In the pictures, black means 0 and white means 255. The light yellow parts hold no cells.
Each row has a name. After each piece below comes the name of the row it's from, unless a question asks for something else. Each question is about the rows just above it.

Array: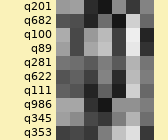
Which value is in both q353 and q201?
[56]
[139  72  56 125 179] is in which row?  q345
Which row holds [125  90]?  q281

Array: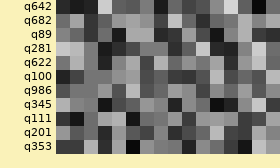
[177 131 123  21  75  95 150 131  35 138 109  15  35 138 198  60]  q345
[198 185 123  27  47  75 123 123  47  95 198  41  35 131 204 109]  q281
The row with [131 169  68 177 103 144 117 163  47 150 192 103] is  q622

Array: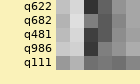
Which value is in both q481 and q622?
[215]
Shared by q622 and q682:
[166]

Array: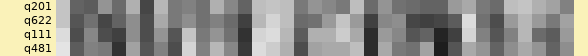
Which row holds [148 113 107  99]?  q201
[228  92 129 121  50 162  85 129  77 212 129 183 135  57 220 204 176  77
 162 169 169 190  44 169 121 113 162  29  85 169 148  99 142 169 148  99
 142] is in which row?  q481
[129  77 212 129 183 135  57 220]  q481

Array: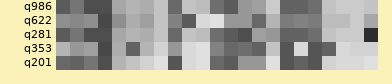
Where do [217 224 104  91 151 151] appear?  q201
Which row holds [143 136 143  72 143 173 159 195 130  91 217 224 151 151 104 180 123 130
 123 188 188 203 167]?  q622
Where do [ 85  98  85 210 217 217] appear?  q201
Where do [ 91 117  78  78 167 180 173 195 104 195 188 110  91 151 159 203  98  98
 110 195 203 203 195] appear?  q986

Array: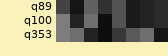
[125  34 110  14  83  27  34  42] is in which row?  q100
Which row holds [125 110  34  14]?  q353

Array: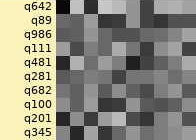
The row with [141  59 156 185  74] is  q201
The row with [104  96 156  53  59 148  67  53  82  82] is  q89
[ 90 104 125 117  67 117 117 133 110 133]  q281

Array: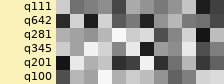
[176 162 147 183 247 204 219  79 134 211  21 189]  q281
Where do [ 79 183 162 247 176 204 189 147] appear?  q100
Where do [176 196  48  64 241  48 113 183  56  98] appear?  q201
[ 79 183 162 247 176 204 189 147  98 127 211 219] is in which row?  q100

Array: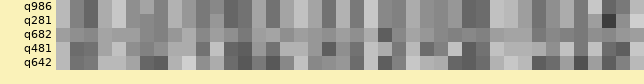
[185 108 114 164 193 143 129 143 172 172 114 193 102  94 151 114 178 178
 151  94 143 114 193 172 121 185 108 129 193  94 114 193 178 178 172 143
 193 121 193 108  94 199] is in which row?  q481
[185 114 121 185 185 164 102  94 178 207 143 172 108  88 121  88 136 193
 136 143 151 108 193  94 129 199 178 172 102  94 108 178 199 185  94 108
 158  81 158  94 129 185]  q642
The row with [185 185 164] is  q642
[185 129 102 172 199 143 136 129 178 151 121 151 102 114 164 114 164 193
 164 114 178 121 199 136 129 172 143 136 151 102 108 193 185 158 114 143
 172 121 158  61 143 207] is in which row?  q281

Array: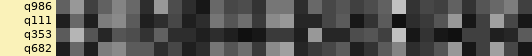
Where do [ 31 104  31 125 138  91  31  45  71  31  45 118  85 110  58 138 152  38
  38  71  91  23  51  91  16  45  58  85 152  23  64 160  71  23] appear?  q111
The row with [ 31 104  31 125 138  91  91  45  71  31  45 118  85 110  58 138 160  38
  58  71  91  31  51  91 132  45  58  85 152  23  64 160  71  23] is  q682
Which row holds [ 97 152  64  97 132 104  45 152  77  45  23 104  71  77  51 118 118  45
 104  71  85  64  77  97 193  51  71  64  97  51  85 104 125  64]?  q986

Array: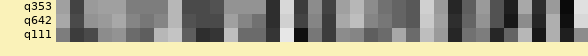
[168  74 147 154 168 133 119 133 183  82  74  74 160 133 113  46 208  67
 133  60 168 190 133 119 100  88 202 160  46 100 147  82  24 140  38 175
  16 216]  q642
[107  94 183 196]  q111

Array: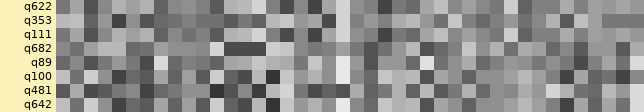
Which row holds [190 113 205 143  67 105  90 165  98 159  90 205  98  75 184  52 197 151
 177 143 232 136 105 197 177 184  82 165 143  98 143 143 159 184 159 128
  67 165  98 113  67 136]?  q100
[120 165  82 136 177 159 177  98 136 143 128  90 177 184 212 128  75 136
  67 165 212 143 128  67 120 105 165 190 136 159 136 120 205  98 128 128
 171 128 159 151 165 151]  q622

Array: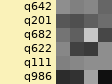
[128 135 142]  q111
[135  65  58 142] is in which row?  q622

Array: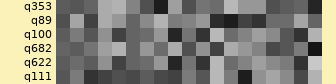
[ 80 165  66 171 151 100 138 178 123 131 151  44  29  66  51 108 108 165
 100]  q89
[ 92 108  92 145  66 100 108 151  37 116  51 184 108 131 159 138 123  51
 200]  q622
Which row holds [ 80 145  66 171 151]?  q682

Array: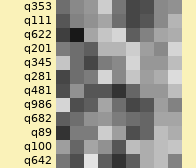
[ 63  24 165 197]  q622
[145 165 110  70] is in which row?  q111
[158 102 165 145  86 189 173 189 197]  q100
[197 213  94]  q622
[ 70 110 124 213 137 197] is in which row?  q281
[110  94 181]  q201
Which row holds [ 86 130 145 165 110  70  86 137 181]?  q111

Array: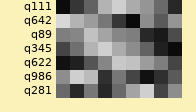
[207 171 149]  q111
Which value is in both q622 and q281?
[69]
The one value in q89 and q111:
[40]
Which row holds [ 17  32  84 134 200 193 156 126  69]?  q622
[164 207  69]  q281
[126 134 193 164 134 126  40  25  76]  q89

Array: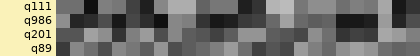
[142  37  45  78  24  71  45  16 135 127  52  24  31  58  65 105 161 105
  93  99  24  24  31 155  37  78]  q986
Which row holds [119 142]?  q111
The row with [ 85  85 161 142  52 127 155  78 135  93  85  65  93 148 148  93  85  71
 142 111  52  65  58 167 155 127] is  q201

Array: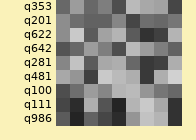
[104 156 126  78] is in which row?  q642
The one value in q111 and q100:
[180]
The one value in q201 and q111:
[70]
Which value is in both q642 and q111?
[84]
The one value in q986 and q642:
[98]
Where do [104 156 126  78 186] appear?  q642
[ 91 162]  q622

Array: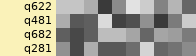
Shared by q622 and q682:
[102]
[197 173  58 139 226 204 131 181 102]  q622
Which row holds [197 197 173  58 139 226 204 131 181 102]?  q622
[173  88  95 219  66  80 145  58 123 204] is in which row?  q481
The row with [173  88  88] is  q281

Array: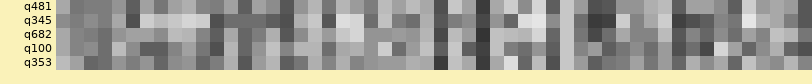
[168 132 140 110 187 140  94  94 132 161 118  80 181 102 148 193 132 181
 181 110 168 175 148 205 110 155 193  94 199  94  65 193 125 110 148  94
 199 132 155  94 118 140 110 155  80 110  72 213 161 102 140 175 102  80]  q100
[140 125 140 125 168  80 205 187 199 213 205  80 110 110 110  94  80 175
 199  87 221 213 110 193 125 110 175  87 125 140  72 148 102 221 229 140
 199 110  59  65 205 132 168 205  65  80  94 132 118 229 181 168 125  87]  q345
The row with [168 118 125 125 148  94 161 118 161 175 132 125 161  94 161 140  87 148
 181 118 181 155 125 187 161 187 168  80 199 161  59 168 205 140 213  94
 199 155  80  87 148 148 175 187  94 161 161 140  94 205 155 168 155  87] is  q481

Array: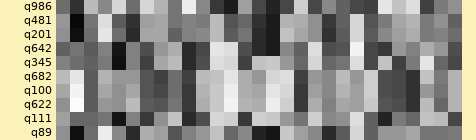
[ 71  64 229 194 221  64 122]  q986
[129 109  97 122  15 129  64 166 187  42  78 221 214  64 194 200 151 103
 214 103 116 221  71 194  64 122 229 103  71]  q345
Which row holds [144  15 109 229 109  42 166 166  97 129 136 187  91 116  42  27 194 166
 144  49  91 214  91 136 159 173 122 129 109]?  q201
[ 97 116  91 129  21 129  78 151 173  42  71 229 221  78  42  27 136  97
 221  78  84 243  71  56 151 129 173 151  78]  q642
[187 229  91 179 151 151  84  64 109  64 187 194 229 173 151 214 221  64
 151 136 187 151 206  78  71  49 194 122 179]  q682

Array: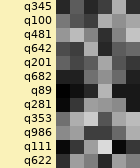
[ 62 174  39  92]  q642
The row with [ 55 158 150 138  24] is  q281
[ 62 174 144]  q100
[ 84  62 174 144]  q100
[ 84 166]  q353
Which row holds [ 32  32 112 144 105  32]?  q682

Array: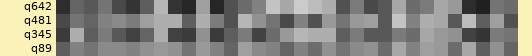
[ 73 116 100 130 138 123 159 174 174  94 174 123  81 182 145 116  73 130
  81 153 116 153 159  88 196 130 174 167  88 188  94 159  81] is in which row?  q481
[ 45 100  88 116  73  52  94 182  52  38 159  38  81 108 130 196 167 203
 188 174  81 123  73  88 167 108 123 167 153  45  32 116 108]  q642
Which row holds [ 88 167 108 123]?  q642

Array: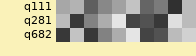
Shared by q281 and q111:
[187]
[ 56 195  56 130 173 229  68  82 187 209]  q682
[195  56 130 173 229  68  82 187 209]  q682
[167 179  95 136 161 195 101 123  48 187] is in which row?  q111

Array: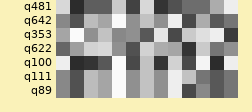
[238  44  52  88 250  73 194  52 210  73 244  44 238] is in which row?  q100
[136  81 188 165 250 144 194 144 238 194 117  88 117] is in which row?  q111
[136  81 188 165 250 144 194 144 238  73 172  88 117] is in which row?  q642
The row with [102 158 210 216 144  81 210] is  q622

